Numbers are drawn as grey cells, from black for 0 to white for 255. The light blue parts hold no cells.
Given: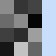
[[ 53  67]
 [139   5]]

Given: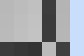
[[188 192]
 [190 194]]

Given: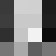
[[209 208]
 [201 201]]

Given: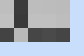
[[ 59 189]
 [ 57 192]]

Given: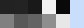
[[35 25]
 [88 99]]

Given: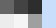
[[ 67  45]
 [245 159]]

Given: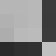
[[182 184]
 [181 184]]
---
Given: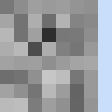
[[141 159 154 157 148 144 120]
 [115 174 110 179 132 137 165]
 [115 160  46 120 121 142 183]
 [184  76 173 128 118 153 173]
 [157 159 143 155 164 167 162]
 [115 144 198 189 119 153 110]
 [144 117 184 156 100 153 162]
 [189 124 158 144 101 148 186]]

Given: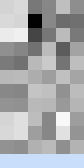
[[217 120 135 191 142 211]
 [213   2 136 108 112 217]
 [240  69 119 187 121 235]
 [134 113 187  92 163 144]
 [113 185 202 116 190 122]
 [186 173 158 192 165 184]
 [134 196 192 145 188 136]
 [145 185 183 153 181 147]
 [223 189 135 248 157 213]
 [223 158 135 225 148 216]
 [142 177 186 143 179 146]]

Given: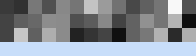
[[ 49 120  80 136 117 195 155 114  72  96 117 248  83  58]
 [ 95 104 141 139  79  92 136  67  98 145 117 180  15  67]
 [198  96 174 139  34  52  68  16  98 120 178  42 174  67]]

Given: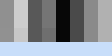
[[205  88 117   7  74 138 177 144]
 [205  88 117   7  74 138 177 144]
 [199  88 111   7  74 138 177 145]]

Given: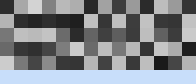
[[168 211 129 185 174  40 162  61 154  43 189 154  52  45]
 [ 46  36  46  36  31 192  54 191  61 194  56  53 194 180]
 [191 186 195 107  43 100  64  94  60 190  97  60 202 119]
 [ 55  48  69 125 202 106 189 120 184  52 197 172  30 105]
 [121  69 139  56  53 182  66 190  57 190  26  70 180 204]]

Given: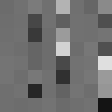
[[113 123 112 179 112 102 138 108]
 [112  71 113  95 113 112  79 110]
 [113  57 110 155 113 112 116 111]
 [110 101 109 211 109 119  80 113]
 [114 101 109  73 114 116 223 116]
 [110 120 113  48 113 119 154 116]
 [114  38 112  99 116 110 150 111]
 [109 111 115 107 111 114  20 111]]
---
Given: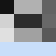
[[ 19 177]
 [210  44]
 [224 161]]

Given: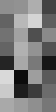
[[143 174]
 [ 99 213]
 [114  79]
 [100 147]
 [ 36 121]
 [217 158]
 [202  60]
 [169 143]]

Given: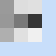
[[154 224]
 [152  53]
 [175 240]]

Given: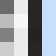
[[107  38]
 [188  38]
 [128  35]
 [205  38]]

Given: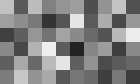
[[193 188 148  78 195]
 [159 121  84  90  74]
 [ 64 150 163 105 185]
 [137 179  92 134  62]
 [ 95 104 229 147  91]
 [124 146  87 106 121]]

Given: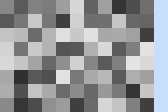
[[135 129 158  98  53 111]
 [ 88 201  63 110 198 101]
 [195 107 223 223 170  63]
 [211 201  84 177  91 226]
 [216 164 143 133 128 217]
 [168  89 225 170  91 160]
 [173 195 107 103 121 198]
 [138  76 156 106 196  63]]
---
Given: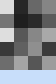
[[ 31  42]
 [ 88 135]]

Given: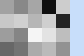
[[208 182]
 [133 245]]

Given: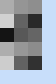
[[ 99  41]
 [ 88 101]]

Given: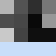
[[71  9]
 [67 15]]

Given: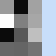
[[128 167]
 [ 88 191]]

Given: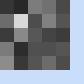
[[216  77]
 [137  87]]

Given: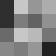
[[125  98]
 [199 185]]
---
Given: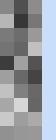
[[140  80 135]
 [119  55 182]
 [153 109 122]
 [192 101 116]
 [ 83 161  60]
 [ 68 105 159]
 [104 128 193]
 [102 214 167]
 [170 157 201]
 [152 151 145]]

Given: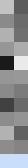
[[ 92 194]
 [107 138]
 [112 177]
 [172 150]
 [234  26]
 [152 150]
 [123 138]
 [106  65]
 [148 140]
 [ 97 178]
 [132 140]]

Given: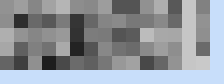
[[129 198  88 174 145  84  84 157 137 141 181 163 134 158 146]
 [146 198 105 137 122 120 138 133 103  53 123  88 105  46 142]
 [143 198 167 168 188  91  84 122 124  50 153 145 134 147 175]
 [106 198 142 158 138 107 114 136  84  35 170 114 128  96 167]
 [201 198 147 102  72 162 152 119  96 107  73  29 144  63 100]]

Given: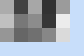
[[155  50 167  66 172]
 [236  54 140 120 192]
 [218 135 112 102 150]]

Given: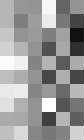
[[149 100 248 148 151 181]
 [ 68 120 235 157 126 181]
 [ 17 161 127 154 147 198]
 [ 47 168  81 147 180 209]
 [171  90 180 132 240 252]
 [ 70 175  71 147 173 189]
 [185 105 152 133 236 233]
 [117  85 255 147 176 224]
 [ 94 181  63 147 168 170]
 [210 130 120 134 217 192]]

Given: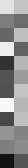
[[194 225]
 [108 125]
 [191 102]
 [ 99 238]
 [181  50]
 [155  83]
 [195  81]
 [182 249]
 [192  71]
 [132 149]
 [139 127]
 [ 85  18]]

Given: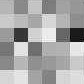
[[150 161 124 195 136 181]
 [142 180 214 167 187 201]
 [ 25 103 235 209  55 155]
 [231 179 175 111 225 118]
 [201 166 153 143 183 136]
 [221 212 132 163 226 213]]

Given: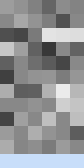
[[131 140 101 129 146 157]
 [136  81 126 147 167 136]
 [221 224 227 122  70  79]
 [ 99 137  56  97 159 199]
 [137  70  91 110 136  96]
 [150 124 149 147 136  64]
 [183 235 178  96  94 173]
 [196 207 136 146 136 136]
 [190 136 191 136 160  68]
 [ 93 136 147 174 136 155]
 [136 155 123 142 134 172]]

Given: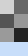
[[104 210]
 [151  84]
 [ 35 154]]
